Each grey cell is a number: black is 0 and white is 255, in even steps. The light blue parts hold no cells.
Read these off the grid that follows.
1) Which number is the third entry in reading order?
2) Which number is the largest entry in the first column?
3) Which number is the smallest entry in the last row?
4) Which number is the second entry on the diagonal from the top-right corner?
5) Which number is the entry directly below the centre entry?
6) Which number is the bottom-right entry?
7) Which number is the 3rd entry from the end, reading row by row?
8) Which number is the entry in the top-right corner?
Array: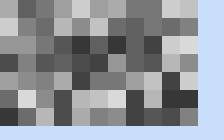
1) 119
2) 205
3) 55
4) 108
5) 119
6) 129
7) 86
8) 194
